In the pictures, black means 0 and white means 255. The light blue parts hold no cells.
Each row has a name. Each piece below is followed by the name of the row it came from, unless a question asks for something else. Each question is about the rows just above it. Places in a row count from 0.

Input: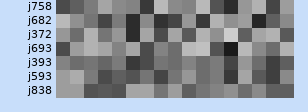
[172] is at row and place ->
j593, 1
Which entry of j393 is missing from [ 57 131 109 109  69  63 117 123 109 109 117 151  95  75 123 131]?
[102]

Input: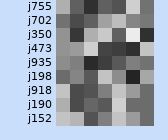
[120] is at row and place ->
j702, 6
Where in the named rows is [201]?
j350, 3
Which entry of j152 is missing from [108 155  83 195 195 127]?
[181]
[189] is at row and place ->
j702, 4
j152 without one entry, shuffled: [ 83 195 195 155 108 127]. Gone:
[181]
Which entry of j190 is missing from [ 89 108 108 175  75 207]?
[102]

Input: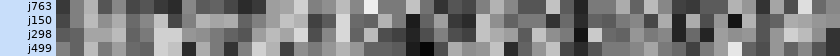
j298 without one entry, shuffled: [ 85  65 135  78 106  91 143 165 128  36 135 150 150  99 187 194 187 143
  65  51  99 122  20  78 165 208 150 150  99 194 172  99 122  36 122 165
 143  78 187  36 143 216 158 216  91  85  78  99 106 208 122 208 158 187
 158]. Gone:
[202]
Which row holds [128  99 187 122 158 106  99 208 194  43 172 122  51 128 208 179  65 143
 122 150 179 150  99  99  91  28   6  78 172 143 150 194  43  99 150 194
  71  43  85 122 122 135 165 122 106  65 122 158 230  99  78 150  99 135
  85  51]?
j499
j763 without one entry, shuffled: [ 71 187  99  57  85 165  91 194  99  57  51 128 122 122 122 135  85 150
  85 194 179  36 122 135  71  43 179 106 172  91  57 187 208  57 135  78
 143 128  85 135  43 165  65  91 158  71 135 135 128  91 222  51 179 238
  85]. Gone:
[114]

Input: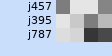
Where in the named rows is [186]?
j395, 3
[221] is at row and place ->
j787, 0
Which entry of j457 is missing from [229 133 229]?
[125]
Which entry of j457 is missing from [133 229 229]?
[125]
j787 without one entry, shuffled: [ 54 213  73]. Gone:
[221]
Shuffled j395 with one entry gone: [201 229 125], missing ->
[186]
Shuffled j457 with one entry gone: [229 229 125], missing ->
[133]

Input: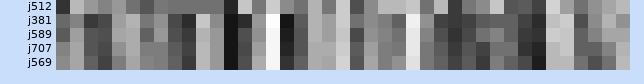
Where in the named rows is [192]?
j381, 35
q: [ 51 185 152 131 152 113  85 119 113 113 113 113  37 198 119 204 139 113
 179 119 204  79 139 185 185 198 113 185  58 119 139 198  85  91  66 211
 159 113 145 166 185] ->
j512

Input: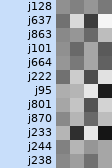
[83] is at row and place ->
j801, 2
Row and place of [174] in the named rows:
j95, 0
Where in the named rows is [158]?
j238, 1
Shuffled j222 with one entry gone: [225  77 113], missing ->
[204]
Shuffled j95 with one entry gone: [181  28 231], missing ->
[174]

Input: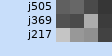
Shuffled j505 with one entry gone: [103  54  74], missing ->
[96]
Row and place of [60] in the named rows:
j369, 3
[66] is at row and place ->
j217, 3
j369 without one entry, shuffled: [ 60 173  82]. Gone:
[74]
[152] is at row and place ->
j217, 1

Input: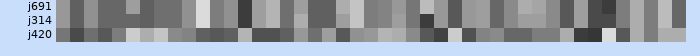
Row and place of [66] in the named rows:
j420, 27
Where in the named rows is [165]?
j691, 34

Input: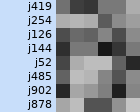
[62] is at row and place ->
j419, 1
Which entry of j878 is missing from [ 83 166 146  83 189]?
[197]
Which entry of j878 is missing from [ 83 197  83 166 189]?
[146]
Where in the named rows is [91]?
j254, 3
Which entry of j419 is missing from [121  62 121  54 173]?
[113]
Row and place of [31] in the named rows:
j902, 4

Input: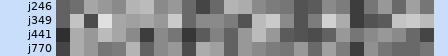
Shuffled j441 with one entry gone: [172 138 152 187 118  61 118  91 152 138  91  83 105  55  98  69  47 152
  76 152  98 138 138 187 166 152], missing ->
[130]
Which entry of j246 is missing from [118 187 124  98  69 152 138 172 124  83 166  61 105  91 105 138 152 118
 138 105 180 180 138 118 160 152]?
[111]
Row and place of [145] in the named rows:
j770, 22

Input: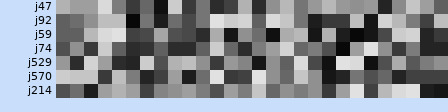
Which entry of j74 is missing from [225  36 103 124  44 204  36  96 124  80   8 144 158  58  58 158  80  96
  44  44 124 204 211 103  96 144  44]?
[51]
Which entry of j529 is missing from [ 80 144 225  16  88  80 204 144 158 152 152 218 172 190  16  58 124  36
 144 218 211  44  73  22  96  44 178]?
[132]
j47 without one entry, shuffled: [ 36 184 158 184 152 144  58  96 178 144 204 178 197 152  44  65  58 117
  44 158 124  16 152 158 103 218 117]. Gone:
[138]
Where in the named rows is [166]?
j59, 7
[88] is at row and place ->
j529, 25

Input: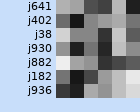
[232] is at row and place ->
j182, 5
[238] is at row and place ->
j882, 0
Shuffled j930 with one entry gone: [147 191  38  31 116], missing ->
[140]
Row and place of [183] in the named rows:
j641, 4
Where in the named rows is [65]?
j641, 3
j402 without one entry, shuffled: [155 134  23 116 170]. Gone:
[108]

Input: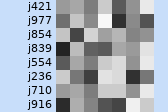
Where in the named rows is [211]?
j854, 2
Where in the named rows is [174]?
j916, 1

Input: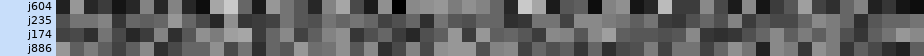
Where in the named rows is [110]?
j886, 18
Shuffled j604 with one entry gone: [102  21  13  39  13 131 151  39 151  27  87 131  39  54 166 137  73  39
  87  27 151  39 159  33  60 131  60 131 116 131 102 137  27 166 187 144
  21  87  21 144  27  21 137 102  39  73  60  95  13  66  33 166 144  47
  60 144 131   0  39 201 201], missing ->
[124]
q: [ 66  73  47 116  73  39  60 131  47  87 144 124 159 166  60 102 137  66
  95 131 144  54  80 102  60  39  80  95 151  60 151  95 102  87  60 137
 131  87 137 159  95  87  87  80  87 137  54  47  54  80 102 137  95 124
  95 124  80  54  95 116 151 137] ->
j174

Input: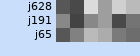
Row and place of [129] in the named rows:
j65, 1
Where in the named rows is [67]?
j191, 1
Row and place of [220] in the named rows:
j628, 2
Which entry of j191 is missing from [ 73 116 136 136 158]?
[67]
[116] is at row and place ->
j191, 5

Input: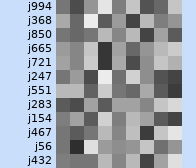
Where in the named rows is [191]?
j467, 5
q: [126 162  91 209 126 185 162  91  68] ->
j154
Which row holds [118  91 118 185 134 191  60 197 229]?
j467
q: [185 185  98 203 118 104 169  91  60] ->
j551
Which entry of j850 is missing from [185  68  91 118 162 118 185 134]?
[104]
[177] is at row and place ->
j721, 8
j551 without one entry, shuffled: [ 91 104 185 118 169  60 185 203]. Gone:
[98]

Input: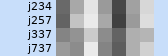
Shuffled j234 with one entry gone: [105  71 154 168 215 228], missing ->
[161]
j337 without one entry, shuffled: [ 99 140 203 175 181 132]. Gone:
[147]
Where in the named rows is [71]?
j234, 4
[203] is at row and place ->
j337, 2

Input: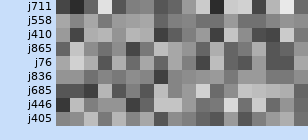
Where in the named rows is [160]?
j558, 5
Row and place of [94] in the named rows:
j410, 8
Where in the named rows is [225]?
j711, 3
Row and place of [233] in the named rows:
j711, 16
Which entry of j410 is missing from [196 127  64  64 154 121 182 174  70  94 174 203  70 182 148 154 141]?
[78]

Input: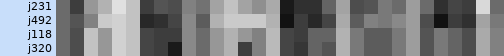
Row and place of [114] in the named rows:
j231, 10
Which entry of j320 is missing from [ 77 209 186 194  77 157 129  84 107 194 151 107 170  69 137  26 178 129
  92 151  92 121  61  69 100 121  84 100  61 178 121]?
[54]

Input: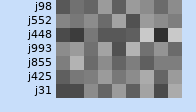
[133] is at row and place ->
j552, 0
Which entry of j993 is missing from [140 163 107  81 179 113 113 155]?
[148]

